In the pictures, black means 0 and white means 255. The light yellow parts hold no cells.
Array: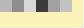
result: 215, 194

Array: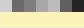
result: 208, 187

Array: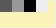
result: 238, 152

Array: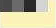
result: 211, 106

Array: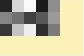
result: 249, 238

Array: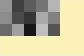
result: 190, 180

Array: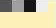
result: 237, 159

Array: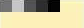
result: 197, 115

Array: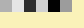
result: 229, 208
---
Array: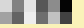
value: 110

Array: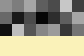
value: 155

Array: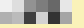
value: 210

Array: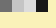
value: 197

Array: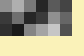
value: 164

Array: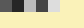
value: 188

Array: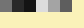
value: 220
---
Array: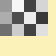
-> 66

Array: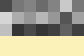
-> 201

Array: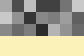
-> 116

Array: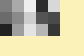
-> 44

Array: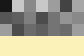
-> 67

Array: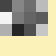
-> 110
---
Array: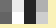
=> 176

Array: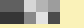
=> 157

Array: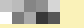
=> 214

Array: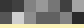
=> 164

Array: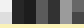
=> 103

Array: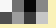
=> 134
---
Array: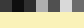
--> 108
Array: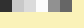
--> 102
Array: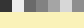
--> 142
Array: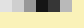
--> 185
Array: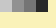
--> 40
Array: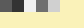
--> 208
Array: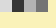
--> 116
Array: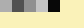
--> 8
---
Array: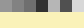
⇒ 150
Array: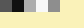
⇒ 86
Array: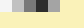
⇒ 245
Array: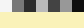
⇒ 245
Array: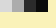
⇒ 217
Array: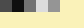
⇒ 75
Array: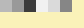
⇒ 185
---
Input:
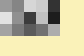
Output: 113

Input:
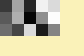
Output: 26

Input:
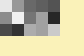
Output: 161

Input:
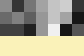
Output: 22

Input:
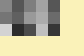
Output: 191

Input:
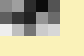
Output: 203

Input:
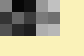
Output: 174

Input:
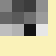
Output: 20

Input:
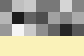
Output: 37

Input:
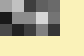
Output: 128
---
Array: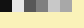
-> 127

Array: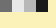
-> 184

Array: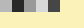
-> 153

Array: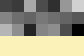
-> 47

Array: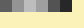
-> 94

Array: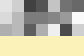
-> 84

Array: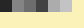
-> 109

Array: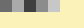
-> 140

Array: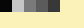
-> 91
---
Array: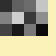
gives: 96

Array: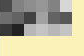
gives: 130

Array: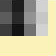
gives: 29

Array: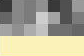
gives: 135

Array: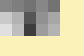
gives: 126

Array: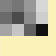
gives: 118

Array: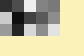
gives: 77

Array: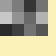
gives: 124

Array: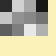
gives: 209

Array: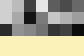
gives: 187
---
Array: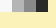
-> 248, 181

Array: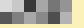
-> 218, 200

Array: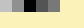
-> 194, 144

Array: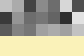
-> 225, 215

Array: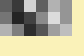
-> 220, 210

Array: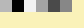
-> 242, 184
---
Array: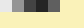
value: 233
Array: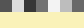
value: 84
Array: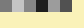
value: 122
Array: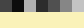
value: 68
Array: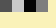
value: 82
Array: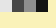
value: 229
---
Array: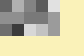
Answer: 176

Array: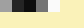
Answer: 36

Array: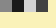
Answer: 26

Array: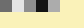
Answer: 228

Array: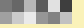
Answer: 103

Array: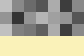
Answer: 137

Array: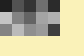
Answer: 82

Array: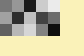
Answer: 151
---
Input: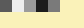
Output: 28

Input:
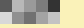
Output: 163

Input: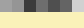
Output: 100

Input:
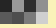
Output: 123

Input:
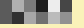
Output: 187

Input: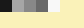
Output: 105

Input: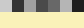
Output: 181
